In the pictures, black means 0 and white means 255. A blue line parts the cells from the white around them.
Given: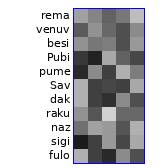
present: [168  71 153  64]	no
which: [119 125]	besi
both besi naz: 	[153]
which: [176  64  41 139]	fulo
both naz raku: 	[85]
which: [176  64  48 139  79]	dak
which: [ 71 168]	sigi

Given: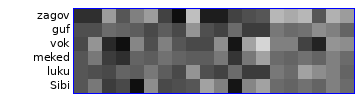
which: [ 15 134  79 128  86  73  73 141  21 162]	vok
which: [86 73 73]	vok

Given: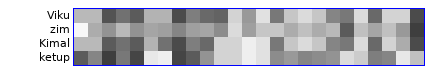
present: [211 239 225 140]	yes
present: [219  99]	no
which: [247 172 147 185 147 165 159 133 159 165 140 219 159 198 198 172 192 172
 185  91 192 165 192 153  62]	zim
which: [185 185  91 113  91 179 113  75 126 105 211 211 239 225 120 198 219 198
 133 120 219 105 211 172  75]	Kimal
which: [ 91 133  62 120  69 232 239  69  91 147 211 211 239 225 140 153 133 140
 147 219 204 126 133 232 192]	ketup

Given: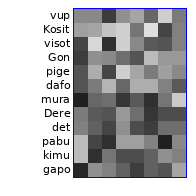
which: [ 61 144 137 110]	Gon
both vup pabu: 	[137]
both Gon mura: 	[110]
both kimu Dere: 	[77]

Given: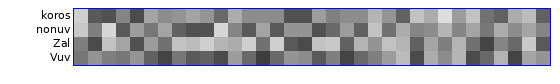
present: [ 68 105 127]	yes
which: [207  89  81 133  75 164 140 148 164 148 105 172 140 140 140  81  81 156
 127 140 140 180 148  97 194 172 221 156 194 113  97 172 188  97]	koros
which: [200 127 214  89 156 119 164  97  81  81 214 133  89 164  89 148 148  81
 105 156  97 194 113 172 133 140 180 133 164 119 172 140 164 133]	nonuv
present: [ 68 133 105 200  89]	yes

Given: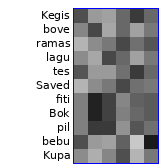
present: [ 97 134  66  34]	no
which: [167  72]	lagu
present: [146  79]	no
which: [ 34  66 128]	Bok
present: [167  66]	no

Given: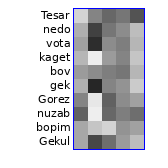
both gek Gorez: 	[132]
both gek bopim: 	[147]
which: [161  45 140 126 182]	vota
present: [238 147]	no
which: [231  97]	Gorez
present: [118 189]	no
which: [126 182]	vota

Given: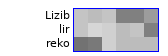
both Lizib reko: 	[188]
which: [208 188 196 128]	lir
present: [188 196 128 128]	yes
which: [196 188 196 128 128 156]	Lizib
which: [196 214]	lir

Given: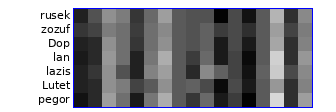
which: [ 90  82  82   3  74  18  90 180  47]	rusek
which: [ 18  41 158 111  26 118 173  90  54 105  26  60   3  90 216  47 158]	pegor
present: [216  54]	no

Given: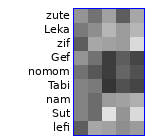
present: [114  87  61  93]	no
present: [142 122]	no
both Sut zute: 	[148]
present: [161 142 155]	yes
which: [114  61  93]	Gef
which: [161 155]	zif

